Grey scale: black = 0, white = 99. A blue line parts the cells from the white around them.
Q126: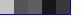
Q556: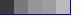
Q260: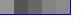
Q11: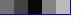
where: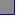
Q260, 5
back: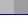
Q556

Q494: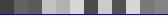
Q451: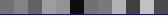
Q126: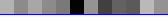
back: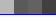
Q126
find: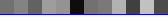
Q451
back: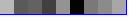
Q126
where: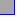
Q126, 3

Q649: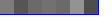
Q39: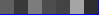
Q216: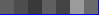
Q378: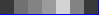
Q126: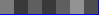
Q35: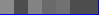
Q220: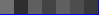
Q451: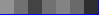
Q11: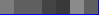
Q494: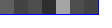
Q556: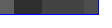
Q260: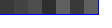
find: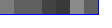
Q11
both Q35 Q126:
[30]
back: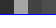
Q39
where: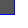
Q649, 2
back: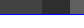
Q556
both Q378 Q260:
[22]
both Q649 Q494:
[30]

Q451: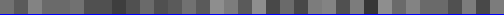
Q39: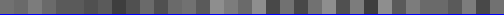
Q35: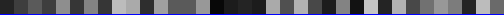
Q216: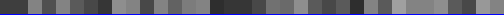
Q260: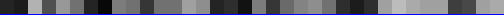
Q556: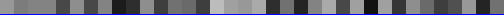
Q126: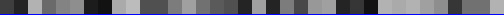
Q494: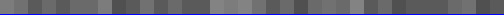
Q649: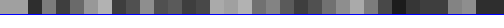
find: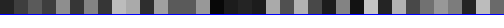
Q35
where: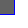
Q216, 13

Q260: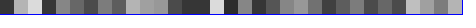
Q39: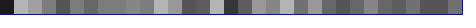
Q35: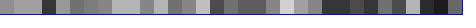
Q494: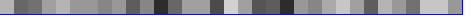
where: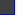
Q260, 24
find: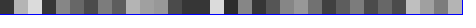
Q260
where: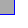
Q494, 24
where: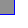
Q35, 1

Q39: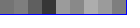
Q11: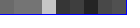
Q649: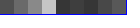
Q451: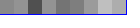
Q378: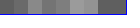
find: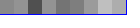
Q451
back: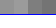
Q378
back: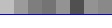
Q451

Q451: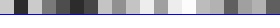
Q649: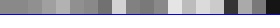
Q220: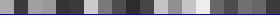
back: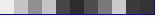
Q220
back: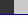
Q649
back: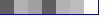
Q451
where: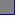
Q649, 10

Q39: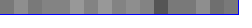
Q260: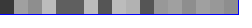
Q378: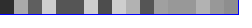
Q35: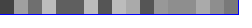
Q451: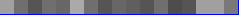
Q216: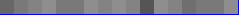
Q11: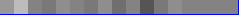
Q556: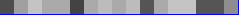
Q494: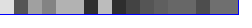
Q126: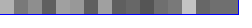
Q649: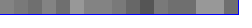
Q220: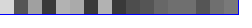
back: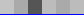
Q556
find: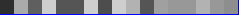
Q378
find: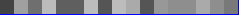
Q35
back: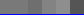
Q216

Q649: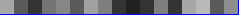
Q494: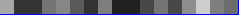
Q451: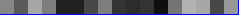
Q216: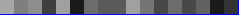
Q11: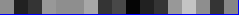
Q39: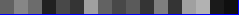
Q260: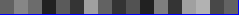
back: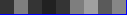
Q649
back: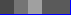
Q216
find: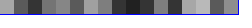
Q649
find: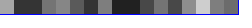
Q494
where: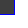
Q216, 4
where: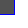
Q260, 10
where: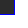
Q451, 10

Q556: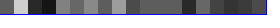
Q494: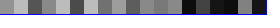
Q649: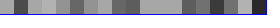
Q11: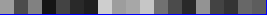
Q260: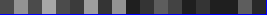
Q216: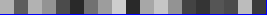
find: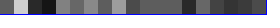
Q556
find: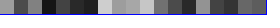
Q11
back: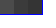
Q556
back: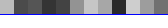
Q216
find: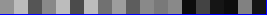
Q494
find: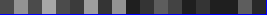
Q260

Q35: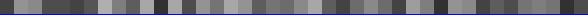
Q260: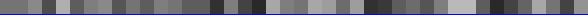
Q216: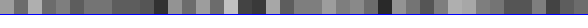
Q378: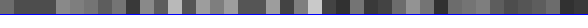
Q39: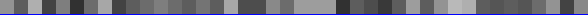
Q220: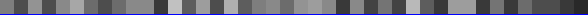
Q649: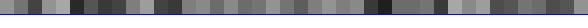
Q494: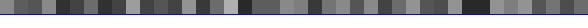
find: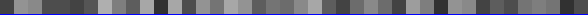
Q35
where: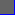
Q260, 38

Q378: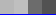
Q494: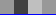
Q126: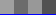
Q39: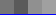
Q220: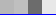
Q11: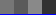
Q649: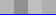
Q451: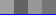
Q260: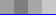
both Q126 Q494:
[59]
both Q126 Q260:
[62]
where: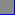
Q11, 3

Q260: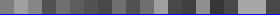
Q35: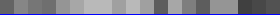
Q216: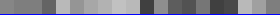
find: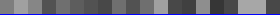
Q260
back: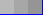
Q35
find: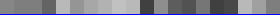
Q216
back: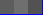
Q260

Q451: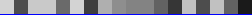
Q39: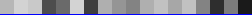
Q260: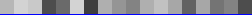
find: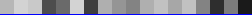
Q39
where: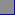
Q451, 9
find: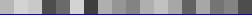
Q260

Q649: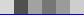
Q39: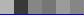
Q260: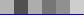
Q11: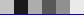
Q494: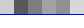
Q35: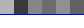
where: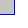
Q11, 1
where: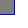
Q494, 3

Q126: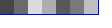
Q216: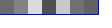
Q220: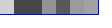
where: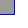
Q220, 6
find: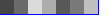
Q126
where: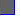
Q216, 7
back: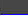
Q220
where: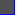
Q216, 4
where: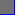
Q216, 6

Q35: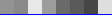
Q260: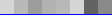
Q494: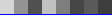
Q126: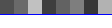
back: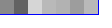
Q260
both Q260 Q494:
[83]
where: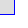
Q35, 8
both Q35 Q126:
[41]

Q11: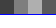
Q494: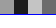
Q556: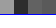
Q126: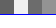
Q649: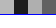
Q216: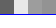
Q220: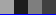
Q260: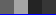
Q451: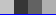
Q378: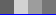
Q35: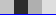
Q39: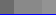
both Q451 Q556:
[38]
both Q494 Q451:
[76]
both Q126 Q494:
[42]
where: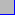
Q649, 1
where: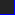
Q260, 3
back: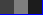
Q220
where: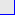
Q216, 2

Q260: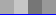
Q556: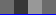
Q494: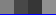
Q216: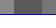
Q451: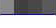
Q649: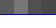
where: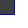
Q451, 2
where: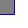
Q494, 1
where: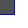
Q649, 3
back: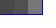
Q649
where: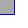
Q260, 1
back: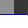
Q494
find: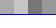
Q260

